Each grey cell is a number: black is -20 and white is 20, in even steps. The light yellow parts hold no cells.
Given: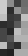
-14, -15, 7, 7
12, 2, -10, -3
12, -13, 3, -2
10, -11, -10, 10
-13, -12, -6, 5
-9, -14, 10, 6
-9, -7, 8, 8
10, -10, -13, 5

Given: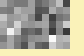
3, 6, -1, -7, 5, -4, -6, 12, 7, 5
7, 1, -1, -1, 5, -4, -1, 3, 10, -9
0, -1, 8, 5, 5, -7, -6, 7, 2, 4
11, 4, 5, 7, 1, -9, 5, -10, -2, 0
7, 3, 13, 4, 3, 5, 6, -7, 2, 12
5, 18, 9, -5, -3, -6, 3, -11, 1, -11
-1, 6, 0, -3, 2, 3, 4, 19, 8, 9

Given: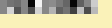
1, 13, -7, 1, -8, 13, 1, 8, -5, -2, -10, 10, -8, 9
1, -2, -3, 1, -19, 18, 1, 2, -1, -4, -19, -5, 1, 12

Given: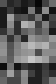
-4, -9, -9, 1, -15, -15, -9, -1
-7, -14, -12, -16, -14, -19, -10, -3
-16, -11, -16, -17, -1, -16, 2, -17
-16, 5, -8, -7, -11, -2, -16, -9
-16, 2, -13, 8, 5, -10, 0, -11
-12, -3, -13, -5, -2, -7, -3, -16
-1, -12, -3, -14, 3, 0, -1, 4
2, -7, 0, 5, 9, 6, 8, 0
3, -6, 1, 3, 4, -8, 2, 2
0, -5, 4, 6, 11, 8, 5, -3
-18, -2, -17, -11, -14, -15, -11, -16
-6, 5, -8, 2, -10, -15, -10, -13

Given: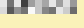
14, -6, 3, -2, 19, 11, 1, -2, 16, 12, -3
16, -2, 16, -10, 5, 11, 6, 16, 5, 15, 4

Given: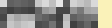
-5, 11, 9, 11, 12, -8, -7, -2, -9, 11, -10, -7, -4, -9
14, -5, -4, -5, -6, 11, 14, 10, 16, -6, 13, 11, 9, 14
-7, -10, -8, -9, -10, -4, 4, 6, -9, -9, 3, -1, 6, 7
-9, 9, 6, 8, 7, -3, -5, -7, -10, 9, -5, -3, -2, -1

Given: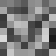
-9, 11, 4, 4, 5, -8, -9, 9
-1, 0, -3, -6, 2, 3, -4, 1
6, -6, -8, -10, 1, 9, 1, -6
-11, 9, 3, 0, 4, -3, -10, 10
-10, 3, 10, 9, -9, -12, 5, 0
7, -10, 4, 6, -8, -4, 12, -13
14, -9, -7, 1, -8, 3, 13, -16
-4, 7, 2, -10, 2, 8, -2, -13

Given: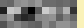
-7, -1, 1, -2, -4, -5, 2, -2, 3, 3, 0
-3, -4, 2, 3, 1, 4, -3, -3, -4, -3, -5
-15, 11, 9, -10, -20, -6, 12, 8, -1, 8, -12
0, 4, -10, -14, -12, 1, 2, 3, -5, 0, -4
